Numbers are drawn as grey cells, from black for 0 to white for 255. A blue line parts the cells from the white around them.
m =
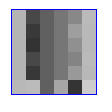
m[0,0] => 180
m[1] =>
[180, 57, 96, 118, 158, 184]
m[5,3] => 166
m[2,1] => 51
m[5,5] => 204
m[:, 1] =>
[72, 57, 51, 72, 56, 187]
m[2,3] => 118
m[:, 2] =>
[96, 96, 96, 96, 96, 96]

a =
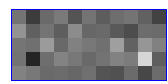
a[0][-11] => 116
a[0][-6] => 116
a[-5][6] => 93
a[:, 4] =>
[84, 140, 129, 120, 103]
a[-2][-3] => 124
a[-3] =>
[117, 112, 155, 105, 129, 120, 112, 159, 98, 150, 129]
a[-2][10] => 94
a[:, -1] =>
[66, 107, 129, 94, 108]
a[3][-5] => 115
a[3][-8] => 131
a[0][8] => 116
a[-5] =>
[116, 60, 106, 122, 84, 116, 93, 110, 116, 97, 66]
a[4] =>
[130, 120, 106, 108, 103, 112, 84, 81, 107, 71, 108]
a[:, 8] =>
[116, 77, 98, 124, 107]

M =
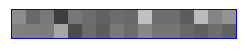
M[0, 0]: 141
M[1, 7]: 121
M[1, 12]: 104
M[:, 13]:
[187, 96]
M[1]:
[127, 125, 124, 166, 76, 106, 93, 121, 108, 135, 116, 117, 104, 96, 109, 97]
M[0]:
[141, 105, 120, 62, 119, 109, 97, 108, 105, 193, 110, 110, 93, 187, 132, 148]

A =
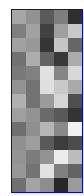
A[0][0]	166
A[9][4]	76
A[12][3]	39
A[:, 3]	[126, 159, 197, 57, 133, 201, 213, 89, 137, 60, 236, 128, 39]
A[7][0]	159
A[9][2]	89
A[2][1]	152
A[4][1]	129
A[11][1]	115
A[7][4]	52
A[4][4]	216
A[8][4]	241
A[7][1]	147
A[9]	[144, 158, 89, 60, 76]
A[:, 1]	[146, 161, 152, 173, 129, 114, 114, 147, 143, 158, 124, 115, 164]
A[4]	[121, 129, 225, 133, 216]
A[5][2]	223

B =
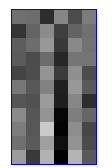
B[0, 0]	112
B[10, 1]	57
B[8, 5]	70
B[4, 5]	76
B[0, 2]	45
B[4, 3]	59
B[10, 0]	156
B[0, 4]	76
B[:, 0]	[112, 53, 93, 91, 68, 119, 86, 138, 125, 112, 156]
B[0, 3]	134
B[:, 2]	[45, 139, 152, 108, 148, 130, 155, 148, 202, 159, 178]
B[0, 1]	109
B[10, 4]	180
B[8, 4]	141
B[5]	[119, 88, 130, 32, 152, 89]
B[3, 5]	117
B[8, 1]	87
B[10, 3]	1
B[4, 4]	143
